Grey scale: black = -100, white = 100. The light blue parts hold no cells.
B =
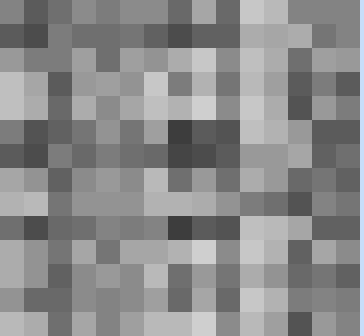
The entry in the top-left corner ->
3
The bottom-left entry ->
45
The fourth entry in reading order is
9
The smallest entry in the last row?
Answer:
-35
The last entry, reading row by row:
3
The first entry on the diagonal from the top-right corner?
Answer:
3
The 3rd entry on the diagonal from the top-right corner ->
-13
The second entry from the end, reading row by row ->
20
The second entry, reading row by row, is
-29
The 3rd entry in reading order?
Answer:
-13
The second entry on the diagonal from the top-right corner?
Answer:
-8

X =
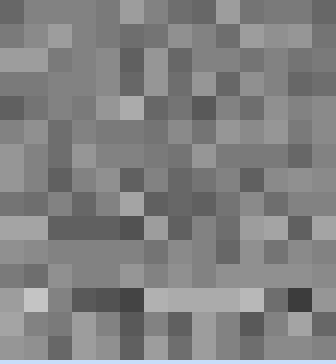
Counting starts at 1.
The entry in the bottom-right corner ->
2
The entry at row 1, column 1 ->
-19
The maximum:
54
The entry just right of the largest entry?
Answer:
2
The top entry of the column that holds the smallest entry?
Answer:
-4
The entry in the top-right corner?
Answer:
-19
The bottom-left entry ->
18
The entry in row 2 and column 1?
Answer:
-4
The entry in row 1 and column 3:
2
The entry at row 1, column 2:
2
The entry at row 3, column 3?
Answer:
-4
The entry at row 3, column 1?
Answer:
23
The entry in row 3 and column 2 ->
23
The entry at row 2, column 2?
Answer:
8
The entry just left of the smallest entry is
-14
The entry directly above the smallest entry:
13
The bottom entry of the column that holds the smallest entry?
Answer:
8

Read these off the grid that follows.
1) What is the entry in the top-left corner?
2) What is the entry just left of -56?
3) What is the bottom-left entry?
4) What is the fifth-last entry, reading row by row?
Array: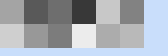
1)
29
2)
-14
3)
62
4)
19
